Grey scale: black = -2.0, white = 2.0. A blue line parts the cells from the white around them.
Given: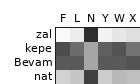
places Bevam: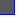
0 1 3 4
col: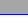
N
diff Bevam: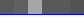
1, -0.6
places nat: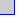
3

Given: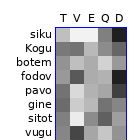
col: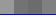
T
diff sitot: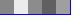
0, 0.0
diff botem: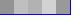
2, 0.7
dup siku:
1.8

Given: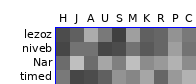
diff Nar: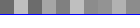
7, 0.4
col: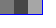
U
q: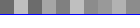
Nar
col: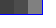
S
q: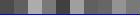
lezoz

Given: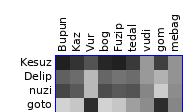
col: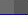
Kaz
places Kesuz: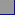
6

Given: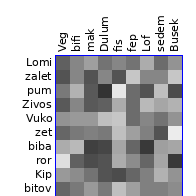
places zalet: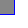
1 3 6 7
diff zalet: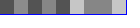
1, 0.1
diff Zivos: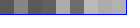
7, 0.6

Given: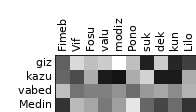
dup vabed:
0.0
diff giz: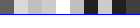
8, -1.4
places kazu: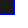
3 7 8

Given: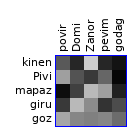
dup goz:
0.1
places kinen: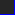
1 3

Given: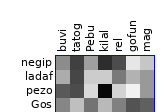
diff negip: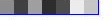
5, 1.6
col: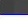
tatog
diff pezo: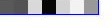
1, -0.8
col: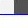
gofun
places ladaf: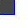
1
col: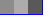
buvi

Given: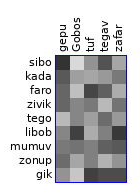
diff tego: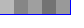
3, -0.3
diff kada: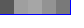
3, 0.4
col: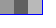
tegav
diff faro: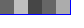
3, -0.5

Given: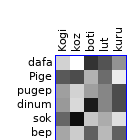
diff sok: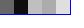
2, 1.1
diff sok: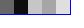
3, 0.7
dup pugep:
0.5
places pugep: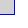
1
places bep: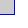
1

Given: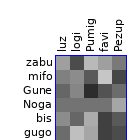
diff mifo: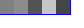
2, -0.6
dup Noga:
-0.2
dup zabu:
0.5

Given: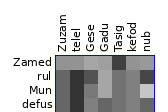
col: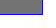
Tasig
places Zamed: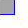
2
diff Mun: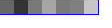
4, -0.2
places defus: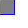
2 5

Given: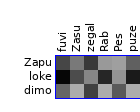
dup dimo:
0.7
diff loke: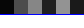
3, -1.4

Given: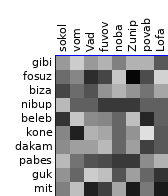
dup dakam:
0.5
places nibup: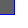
1 2 6 7
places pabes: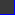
4 5
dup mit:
-1.6
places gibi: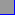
0 2
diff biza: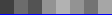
0, -0.9

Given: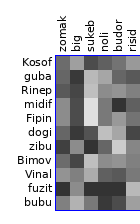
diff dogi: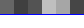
1, -1.1
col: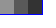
budor
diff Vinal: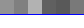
2, 0.7
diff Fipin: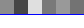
1, -0.8
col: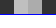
sukeb
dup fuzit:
-1.2

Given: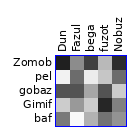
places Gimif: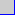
0 2
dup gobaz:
-0.7
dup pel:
-0.3

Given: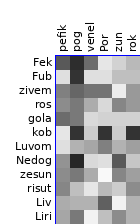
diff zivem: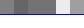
5, 0.4
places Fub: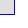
0 2 3
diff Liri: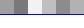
0, 0.6
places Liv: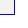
4
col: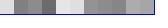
pefik
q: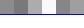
zesun
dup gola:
1.3

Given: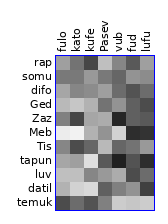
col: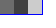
lufu
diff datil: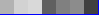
5, 0.3
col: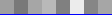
fulo

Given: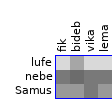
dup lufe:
1.4
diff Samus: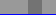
2, -0.1
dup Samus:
0.4
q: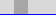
lufe
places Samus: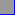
0 1 3
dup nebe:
-0.1
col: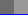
bideb

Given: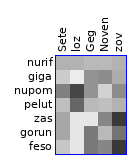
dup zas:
1.6
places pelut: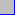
0 3
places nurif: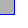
0 1 4

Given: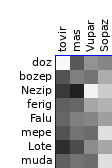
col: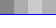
Sopaz
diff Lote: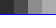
3, 0.6

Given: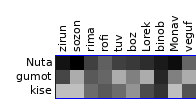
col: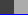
tuv
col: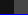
zirun
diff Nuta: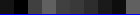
9, -0.4
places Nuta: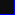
8
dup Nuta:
-1.0
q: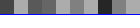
gumot

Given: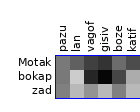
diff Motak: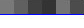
4, -0.3
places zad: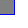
0 4
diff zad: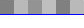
3, 0.9
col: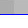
katif

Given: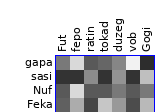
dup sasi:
-1.2
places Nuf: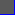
0 2 3 5
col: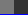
Fut

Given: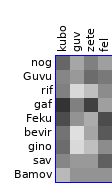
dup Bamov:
0.3
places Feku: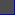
0 3

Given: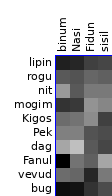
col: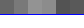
Fidun
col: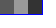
binum

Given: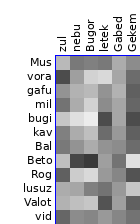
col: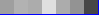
nebu
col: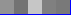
zul

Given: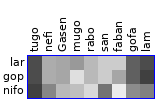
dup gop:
0.6
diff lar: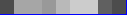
1, 0.7
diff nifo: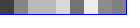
3, 1.0
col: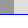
mugo
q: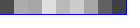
gop
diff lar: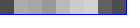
6, 1.2

